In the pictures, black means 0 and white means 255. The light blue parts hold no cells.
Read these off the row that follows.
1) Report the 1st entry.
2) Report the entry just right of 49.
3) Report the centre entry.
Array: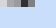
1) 214
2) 128
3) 155

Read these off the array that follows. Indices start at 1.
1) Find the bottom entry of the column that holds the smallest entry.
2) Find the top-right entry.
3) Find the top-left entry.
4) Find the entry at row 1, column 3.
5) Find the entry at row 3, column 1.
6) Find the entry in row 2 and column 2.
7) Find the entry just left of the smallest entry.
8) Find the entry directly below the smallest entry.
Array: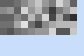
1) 198
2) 98
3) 98
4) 112
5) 98
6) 152
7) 85
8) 184

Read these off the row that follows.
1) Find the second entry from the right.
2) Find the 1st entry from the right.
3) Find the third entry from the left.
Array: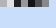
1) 77
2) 136
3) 35

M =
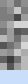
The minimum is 60
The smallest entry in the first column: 86
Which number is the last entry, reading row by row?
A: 185
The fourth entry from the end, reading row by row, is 172
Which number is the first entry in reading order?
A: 141
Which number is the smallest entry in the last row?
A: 86
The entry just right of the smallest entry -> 113
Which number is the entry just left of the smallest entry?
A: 98
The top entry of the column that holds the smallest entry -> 156
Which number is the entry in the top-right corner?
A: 141
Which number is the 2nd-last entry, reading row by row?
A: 156
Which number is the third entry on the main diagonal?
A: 73

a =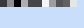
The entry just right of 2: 174
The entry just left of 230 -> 98

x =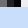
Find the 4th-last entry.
111
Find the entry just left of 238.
6

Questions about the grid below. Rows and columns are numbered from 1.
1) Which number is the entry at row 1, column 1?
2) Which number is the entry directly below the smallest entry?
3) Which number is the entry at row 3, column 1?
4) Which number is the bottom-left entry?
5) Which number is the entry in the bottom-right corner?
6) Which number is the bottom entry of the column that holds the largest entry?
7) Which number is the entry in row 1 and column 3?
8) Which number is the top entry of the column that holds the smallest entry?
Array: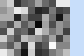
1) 174
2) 219
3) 174
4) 235
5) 190
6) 121
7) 49
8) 162

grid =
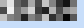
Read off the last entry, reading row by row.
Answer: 88
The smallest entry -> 5
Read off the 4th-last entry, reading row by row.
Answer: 49
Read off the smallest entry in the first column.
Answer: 74
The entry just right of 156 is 212
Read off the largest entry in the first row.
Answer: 227
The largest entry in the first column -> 196
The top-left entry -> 180
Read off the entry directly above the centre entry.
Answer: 74
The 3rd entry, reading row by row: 101

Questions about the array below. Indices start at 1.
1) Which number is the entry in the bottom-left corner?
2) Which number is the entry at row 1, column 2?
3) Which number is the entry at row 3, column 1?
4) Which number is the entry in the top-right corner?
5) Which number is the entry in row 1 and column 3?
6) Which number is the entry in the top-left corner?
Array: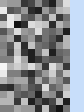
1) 127
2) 153
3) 86
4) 220
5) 153
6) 167

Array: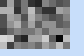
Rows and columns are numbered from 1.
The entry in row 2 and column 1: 176
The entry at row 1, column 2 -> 162
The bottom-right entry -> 119
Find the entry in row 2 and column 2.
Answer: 176
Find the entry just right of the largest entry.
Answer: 203
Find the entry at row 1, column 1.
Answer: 65
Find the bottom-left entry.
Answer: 189
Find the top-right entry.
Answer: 93
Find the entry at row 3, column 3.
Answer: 146
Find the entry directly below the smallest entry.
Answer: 189
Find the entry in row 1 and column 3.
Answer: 65
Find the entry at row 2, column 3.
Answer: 50
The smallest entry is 7
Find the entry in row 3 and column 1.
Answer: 81

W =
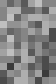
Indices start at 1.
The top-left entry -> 146
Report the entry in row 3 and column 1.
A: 133
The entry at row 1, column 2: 102
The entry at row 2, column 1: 133
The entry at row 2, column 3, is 175
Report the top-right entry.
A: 133
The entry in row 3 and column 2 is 191
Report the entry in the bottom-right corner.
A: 146
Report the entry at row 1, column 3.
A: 133
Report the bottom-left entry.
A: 75

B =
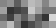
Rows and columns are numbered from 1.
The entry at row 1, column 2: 146
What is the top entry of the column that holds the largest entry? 175
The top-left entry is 133
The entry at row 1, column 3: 93
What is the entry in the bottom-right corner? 161
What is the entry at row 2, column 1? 161
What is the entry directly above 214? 119
